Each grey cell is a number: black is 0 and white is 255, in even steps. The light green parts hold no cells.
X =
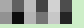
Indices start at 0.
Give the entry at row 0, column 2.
188
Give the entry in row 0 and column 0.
169
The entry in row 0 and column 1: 96
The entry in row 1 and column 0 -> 146

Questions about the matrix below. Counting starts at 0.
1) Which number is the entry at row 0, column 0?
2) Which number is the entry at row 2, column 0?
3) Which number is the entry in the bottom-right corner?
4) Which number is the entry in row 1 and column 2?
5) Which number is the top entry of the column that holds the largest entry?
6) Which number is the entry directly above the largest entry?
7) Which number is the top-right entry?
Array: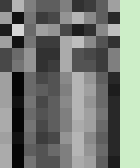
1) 60
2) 29
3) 29
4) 117
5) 181
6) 18
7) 160

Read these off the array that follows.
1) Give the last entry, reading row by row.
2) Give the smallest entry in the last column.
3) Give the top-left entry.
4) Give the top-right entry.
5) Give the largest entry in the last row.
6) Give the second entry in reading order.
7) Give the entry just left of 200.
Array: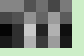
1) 25
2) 15
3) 133
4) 122
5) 177
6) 133
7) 47

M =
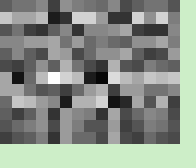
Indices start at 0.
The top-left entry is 95
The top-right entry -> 84
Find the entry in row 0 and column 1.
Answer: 115
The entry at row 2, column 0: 84
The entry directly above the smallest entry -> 51
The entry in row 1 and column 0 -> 198
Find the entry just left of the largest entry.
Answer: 187
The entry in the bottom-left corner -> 63
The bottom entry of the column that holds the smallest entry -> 74
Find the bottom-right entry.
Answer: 74
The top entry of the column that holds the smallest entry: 106
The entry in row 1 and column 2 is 166
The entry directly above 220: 178
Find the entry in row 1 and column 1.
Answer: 166
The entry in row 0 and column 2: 115
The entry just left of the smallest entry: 28
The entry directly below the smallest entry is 178
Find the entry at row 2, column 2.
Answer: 63

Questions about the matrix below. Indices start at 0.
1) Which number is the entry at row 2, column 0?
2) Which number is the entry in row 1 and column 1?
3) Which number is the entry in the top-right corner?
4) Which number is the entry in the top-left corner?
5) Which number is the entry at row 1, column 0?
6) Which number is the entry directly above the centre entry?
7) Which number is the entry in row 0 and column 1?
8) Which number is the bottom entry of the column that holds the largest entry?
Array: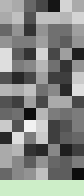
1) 103
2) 192
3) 170
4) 182
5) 170
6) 159
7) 170
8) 147
